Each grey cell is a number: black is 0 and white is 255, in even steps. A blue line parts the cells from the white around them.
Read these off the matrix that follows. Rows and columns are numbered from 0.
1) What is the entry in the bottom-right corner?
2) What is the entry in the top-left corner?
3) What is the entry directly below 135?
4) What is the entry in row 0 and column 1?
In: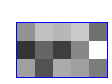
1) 124
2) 147
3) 159
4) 192

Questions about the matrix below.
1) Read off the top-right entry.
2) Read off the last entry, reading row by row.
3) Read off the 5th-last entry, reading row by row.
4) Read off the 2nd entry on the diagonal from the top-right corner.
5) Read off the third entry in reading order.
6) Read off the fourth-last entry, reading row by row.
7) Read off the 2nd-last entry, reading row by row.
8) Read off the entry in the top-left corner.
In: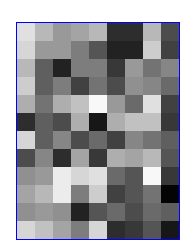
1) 76
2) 23
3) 214
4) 205
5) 153
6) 45
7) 85
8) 224

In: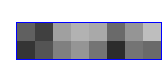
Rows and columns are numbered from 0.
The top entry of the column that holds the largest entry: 190
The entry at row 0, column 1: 64
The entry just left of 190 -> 149
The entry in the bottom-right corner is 106
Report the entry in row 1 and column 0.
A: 53

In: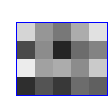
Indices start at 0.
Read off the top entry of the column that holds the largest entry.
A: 213
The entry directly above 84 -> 161
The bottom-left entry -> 46
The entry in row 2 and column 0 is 236
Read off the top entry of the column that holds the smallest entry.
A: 120
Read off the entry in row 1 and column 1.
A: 140

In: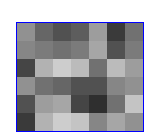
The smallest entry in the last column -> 113
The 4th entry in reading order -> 93
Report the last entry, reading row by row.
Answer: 145
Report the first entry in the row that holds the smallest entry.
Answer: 81
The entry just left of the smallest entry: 69
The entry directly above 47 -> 81
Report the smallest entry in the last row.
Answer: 58
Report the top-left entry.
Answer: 145
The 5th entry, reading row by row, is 157
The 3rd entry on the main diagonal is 205
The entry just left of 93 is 81
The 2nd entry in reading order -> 102
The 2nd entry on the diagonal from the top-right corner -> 81

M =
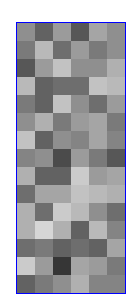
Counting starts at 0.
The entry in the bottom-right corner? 132
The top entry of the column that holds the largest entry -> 98
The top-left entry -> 143
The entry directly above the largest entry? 110
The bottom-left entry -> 98
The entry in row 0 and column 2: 155
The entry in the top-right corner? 143
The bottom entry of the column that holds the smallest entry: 143
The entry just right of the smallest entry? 165
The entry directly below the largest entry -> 122
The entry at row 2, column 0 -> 87
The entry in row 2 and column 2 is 194
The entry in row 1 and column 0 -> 122
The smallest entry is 54
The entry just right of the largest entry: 176

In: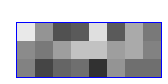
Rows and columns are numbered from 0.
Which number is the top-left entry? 233
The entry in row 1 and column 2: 158
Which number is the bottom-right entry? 111
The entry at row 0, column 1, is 148
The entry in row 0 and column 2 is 81
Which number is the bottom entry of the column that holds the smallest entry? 49
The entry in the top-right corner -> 121

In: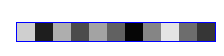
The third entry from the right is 228
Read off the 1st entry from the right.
54
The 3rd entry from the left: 174
